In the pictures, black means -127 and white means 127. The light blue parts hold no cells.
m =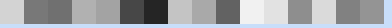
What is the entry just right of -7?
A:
-15
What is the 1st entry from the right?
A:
20
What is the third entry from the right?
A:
90
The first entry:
83
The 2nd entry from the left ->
-7
